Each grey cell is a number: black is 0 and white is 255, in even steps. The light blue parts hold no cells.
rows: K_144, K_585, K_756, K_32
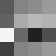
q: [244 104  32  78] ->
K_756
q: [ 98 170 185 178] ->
K_585
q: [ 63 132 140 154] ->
K_32
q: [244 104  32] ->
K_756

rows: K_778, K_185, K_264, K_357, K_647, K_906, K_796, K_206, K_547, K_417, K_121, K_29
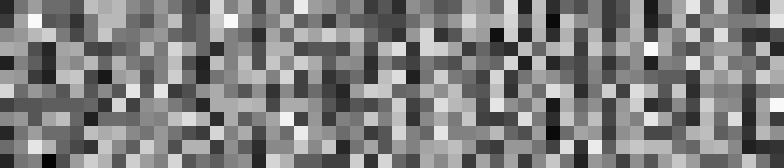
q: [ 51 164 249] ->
K_206
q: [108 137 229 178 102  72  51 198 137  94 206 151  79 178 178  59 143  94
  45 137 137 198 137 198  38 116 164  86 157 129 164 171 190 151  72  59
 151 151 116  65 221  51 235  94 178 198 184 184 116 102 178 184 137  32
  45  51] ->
K_121
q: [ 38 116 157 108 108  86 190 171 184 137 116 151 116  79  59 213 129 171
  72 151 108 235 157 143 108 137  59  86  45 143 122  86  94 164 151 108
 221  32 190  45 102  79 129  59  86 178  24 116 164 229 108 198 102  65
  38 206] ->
K_778
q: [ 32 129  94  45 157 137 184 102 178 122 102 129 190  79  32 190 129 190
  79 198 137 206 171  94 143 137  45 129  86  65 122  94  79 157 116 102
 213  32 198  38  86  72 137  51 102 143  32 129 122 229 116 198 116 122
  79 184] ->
K_647
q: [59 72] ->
K_547
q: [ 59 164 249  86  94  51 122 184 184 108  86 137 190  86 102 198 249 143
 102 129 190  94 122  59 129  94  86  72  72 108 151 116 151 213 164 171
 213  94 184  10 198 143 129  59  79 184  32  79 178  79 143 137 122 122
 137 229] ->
K_185

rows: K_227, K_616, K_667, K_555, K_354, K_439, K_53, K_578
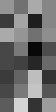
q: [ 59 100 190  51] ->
K_439
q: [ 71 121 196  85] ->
K_53
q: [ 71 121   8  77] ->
K_555
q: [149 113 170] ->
K_227
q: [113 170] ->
K_227

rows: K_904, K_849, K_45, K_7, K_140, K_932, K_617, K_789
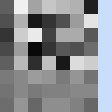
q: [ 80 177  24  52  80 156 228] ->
K_849
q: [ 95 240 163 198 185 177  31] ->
K_904

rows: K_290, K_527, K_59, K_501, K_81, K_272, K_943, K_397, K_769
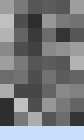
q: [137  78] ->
K_501
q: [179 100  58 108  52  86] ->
K_59
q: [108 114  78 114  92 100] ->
K_272
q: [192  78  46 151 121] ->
K_527
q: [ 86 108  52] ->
K_769

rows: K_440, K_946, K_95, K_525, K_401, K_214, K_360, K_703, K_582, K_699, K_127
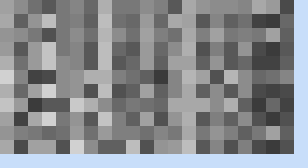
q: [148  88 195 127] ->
K_582
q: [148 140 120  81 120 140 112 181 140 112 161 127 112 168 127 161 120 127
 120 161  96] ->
K_95
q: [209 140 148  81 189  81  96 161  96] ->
K_360
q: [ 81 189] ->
K_360
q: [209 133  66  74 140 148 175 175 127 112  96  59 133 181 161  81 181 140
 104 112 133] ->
K_214
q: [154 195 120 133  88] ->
K_525
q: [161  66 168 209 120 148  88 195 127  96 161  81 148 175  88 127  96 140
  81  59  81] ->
K_582

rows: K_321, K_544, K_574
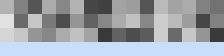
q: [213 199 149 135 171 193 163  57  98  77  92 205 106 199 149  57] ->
K_574
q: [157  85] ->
K_321
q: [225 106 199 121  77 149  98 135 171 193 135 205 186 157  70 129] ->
K_544
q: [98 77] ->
K_574
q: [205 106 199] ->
K_574
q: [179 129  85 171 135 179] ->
K_321

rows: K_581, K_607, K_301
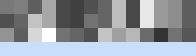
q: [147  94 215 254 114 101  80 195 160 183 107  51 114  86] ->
K_301
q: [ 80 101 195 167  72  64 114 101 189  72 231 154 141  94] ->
K_607
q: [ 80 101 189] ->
K_581

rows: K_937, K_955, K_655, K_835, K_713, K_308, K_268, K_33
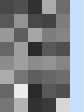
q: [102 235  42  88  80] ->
K_268

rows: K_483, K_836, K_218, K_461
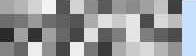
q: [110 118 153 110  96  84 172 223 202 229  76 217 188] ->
K_836
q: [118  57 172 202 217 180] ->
K_461

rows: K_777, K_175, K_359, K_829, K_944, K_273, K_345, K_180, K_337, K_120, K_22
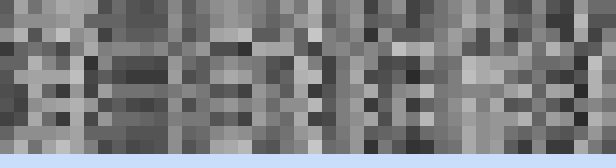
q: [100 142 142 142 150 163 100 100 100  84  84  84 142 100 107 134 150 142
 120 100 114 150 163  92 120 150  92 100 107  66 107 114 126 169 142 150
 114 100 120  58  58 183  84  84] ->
K_175
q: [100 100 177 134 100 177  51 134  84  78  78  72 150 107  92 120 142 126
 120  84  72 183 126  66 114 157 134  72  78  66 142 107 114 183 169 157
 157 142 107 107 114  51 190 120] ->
K_944
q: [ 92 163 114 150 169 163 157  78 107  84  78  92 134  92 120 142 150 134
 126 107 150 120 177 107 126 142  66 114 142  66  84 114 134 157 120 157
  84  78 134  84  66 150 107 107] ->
K_777
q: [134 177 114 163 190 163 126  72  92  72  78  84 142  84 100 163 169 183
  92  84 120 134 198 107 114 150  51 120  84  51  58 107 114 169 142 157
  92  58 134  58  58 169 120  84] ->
K_22
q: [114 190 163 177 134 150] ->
K_829
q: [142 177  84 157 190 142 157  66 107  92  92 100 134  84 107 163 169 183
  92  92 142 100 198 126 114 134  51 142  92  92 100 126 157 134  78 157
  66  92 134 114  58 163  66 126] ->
K_359

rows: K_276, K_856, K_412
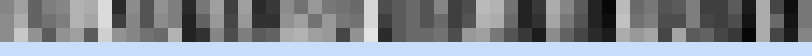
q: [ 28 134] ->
K_412
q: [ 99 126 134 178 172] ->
K_276
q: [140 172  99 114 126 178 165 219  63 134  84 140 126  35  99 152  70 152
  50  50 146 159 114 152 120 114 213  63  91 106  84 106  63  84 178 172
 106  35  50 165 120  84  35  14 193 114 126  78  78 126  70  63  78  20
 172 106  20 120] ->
K_856

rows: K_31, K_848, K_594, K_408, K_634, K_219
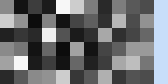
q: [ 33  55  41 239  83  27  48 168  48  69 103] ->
K_594
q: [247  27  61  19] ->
K_634

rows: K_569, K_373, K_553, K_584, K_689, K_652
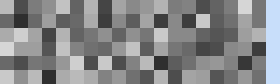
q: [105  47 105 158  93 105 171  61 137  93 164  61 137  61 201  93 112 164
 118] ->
K_373
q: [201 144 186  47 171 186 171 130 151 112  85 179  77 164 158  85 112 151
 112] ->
K_652
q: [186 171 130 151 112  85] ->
K_652
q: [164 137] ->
K_569

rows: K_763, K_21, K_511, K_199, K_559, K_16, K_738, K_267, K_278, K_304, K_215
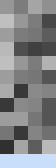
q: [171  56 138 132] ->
K_738
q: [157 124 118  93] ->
K_511
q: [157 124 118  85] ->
K_16
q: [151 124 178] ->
K_559

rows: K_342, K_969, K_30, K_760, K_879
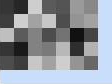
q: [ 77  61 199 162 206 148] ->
K_879
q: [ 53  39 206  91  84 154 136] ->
K_342
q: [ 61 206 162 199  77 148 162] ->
K_969

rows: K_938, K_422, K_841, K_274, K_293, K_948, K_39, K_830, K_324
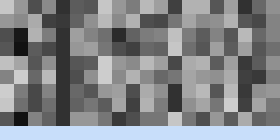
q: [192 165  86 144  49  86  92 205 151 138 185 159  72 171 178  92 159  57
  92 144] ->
K_293
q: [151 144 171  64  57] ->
K_948

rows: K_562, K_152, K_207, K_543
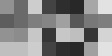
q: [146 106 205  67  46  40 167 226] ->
K_562
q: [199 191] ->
K_207

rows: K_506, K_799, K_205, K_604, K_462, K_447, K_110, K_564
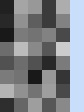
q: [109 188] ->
K_604
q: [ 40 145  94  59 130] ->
K_799
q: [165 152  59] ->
K_506
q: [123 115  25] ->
K_447
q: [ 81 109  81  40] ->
K_462
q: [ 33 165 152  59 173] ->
K_506

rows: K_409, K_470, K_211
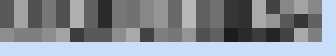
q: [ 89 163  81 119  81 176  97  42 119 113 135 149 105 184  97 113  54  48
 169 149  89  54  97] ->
K_470
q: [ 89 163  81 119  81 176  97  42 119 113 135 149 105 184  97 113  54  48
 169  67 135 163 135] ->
K_409

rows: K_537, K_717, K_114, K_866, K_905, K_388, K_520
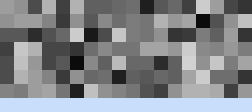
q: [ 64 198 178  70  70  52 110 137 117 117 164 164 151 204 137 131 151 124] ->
K_866
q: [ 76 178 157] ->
K_388
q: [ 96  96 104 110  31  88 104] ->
K_537
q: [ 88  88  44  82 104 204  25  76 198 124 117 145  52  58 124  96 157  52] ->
K_114
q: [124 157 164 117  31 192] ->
K_520
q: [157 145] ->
K_537

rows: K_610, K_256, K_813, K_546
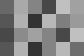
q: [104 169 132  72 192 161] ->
K_610
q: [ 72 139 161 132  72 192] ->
K_813
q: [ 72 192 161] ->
K_610
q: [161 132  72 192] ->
K_813
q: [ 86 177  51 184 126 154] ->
K_256
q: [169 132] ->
K_610

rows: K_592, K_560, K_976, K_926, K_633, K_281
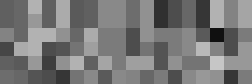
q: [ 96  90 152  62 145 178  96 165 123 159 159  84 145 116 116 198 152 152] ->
K_633
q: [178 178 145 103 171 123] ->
K_976
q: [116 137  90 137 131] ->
K_281
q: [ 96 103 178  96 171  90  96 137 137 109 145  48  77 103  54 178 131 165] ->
K_592
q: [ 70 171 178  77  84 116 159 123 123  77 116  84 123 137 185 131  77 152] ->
K_926

